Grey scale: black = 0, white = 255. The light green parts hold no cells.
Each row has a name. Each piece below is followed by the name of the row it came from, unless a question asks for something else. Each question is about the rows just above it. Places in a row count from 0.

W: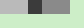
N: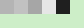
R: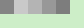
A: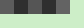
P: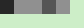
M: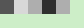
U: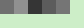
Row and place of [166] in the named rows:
N, 2
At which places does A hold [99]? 4
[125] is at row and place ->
R, 4
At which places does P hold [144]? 1 2 4
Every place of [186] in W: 0 1
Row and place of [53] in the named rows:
U, 2
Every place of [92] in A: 0

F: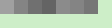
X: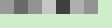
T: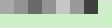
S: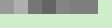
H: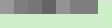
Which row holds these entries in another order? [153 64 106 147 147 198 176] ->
X
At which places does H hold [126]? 1 5 6
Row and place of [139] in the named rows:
F, 4
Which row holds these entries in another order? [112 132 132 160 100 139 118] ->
F

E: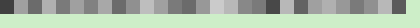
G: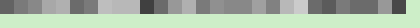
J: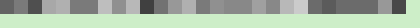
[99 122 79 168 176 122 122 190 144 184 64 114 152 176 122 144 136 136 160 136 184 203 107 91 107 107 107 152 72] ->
J
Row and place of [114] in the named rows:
J, 11
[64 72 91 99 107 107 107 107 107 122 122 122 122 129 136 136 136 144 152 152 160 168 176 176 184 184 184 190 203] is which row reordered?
G
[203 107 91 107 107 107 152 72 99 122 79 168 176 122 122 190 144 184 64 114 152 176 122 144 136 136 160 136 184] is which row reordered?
J
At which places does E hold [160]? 1 5 11 22

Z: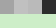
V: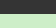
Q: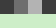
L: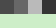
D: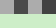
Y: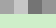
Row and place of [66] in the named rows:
D, 3
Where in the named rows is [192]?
Z, 1
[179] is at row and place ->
Q, 2
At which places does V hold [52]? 0 1 2 3
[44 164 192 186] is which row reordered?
Z
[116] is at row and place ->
Y, 2

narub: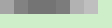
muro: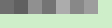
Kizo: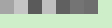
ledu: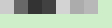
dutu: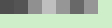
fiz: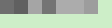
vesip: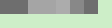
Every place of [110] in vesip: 0 1 6
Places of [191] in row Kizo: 3

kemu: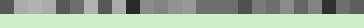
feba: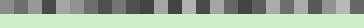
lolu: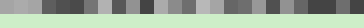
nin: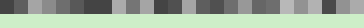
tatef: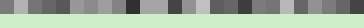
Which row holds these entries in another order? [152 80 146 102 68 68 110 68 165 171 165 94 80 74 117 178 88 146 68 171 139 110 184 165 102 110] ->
lolu
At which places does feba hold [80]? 7 9
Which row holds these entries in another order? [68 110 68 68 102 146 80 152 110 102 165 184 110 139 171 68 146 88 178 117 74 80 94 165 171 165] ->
lolu
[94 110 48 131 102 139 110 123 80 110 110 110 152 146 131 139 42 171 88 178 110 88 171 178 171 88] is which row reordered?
kemu
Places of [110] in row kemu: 5 14 15 16 19 24

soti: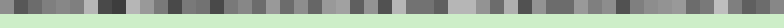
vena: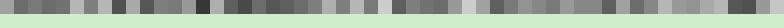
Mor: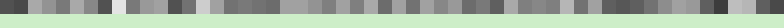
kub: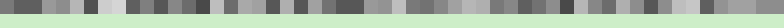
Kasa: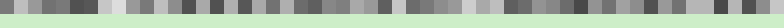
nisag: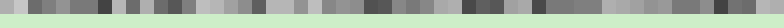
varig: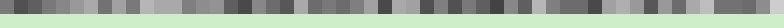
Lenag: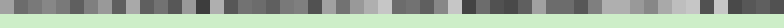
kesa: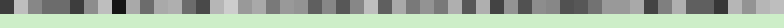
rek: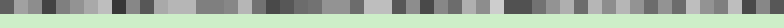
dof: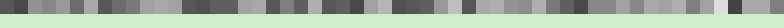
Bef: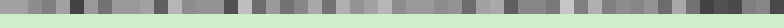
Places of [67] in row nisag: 7 51
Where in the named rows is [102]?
soti, 22

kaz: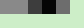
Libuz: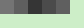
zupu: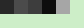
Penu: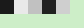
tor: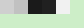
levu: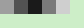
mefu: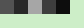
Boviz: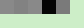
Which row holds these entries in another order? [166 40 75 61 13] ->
zupu
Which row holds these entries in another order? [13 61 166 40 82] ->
mefu
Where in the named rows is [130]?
Boviz, 1
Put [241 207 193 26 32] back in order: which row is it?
tor
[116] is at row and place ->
Libuz, 0
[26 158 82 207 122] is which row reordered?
levu

